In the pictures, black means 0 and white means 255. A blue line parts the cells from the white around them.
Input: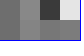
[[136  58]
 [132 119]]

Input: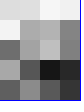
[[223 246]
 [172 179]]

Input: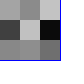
[[139 195]
 [193  11]]

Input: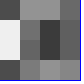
[[147 146]
 [112  59]]

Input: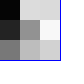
[[220 218]
 [146 248]]

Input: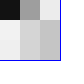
[[158 236]
 [213 197]]
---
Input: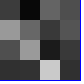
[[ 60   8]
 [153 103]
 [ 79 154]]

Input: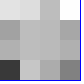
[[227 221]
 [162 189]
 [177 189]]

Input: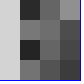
[[211  42]
 [211 120]
 [211  36]]

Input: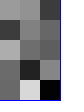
[[155 146]
 [ 60 129]
 [173 110]]

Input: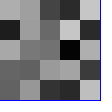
[[174 159]
 [ 29 157]
 [168 120]]

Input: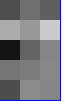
[[ 78 111]
 [172 152]
 [ 20  99]]
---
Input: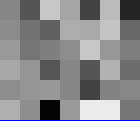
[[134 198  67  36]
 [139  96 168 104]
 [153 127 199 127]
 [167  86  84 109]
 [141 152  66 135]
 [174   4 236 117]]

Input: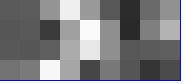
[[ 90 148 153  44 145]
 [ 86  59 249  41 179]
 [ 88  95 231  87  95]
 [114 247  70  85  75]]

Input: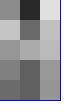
[[140 224]
 [197 192]
 [150 186]
 [128 153]
 [107 149]]

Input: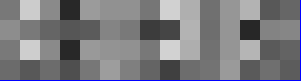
[[120 138 155 145 209 112 179 102]
 [141 101  91 121  69 110  39 134]
 [121 138 153 145 210 113 181  99]
 [107 108 119 127  64 115  90  92]]

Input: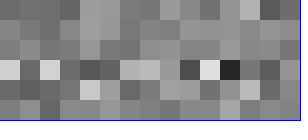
[[107 110 156 124 154 114 178 109]
 [133 111 158 120 127 145 138 140]
 [126 118 150 116 146 133 135 118]
 [207 210  87 178 153 224 119 149]
 [105 106 200 105 160 114 186 135]
 [126 102 136 134 118 136 126 131]]

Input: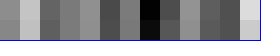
[[141 100 144 123  77  94 220]
 [135  95 143 121  87  90 203]]

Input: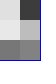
[[224]
 [232]
 [119]]
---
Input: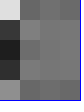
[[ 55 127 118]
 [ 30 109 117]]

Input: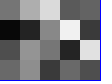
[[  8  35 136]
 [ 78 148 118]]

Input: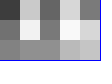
[[113 242 121]
 [130 144 144]]

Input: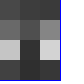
[[105  79 133]
 [197  50 211]]

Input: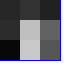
[[ 44 190  98]
 [  8 200  85]]

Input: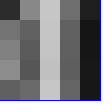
[[115  97 197]
 [129  90 195]]

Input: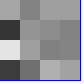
[[ 53 148 140]
 [228 159 129]]

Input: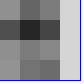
[[ 79  38  69]
 [143 124 135]]
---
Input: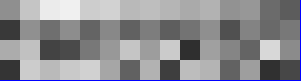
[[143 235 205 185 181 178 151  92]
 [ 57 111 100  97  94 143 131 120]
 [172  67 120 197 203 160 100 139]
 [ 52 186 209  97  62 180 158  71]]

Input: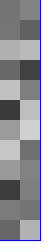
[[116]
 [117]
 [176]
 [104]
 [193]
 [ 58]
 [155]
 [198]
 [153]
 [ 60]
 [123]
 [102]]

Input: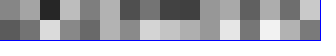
[[134  38 126  79  66 151  96 110]
 [ 91 219 105 138 196 152 118 178]]

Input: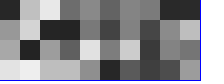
[[ 39 232 137 132  41]
 [152  37 121 130 139]
 [168 157 225 204 131]
 [227 190 143  90  77]]

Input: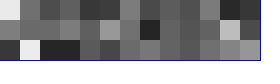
[[234  77  56 124  92 123  55]
 [126 106  95 113  98  98  75]
 [ 56  38  90 107  99 112 150]]

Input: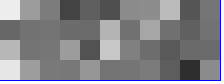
[[237 124  95 139 187 117]
 [103 116 107 113 112 114]
 [183 118  82 128  89 107]
 [230 121 150 117  93 139]]

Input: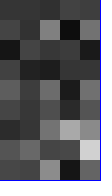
[[ 53  48  62]
 [ 68 128 114]
 [ 21  55  26]
 [ 65  29  54]
 [ 93 108 112]
 [ 69  78  84]
 [ 44 115 138]
 [ 84  69 209]
 [ 71 140 100]]

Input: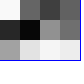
[[249  63]
 [ 39 145]
 [162 245]]
